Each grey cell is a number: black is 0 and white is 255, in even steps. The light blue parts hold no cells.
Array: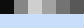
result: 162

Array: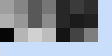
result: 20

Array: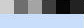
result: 62

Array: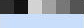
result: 161

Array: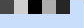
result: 1

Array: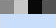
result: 199

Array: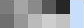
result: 187

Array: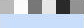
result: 230

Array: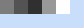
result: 48

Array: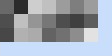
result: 113
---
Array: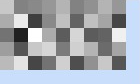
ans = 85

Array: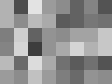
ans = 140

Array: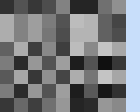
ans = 137

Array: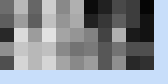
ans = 48

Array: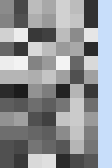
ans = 86

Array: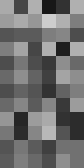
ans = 113

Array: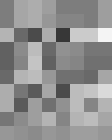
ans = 151

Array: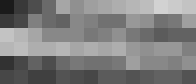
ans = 83

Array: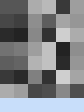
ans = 78
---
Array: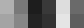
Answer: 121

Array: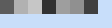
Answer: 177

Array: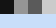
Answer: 149

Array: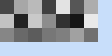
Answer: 167

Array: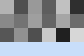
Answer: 79

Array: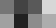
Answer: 67
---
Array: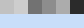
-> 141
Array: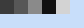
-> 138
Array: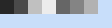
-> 102
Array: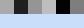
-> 190
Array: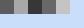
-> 55
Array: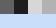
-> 29
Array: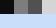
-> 125
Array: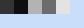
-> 179
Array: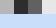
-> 45
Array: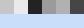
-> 155
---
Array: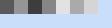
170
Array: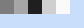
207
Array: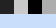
1
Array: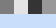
52
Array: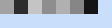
134
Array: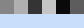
10
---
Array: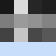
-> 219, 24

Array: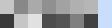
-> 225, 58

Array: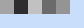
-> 193, 45

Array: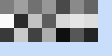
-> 250, 15

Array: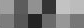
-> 195, 36

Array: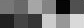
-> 217, 5

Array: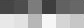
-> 246, 62
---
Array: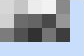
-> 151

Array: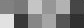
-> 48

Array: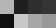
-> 152

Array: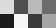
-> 165

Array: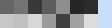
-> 221

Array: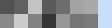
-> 123

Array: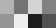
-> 82
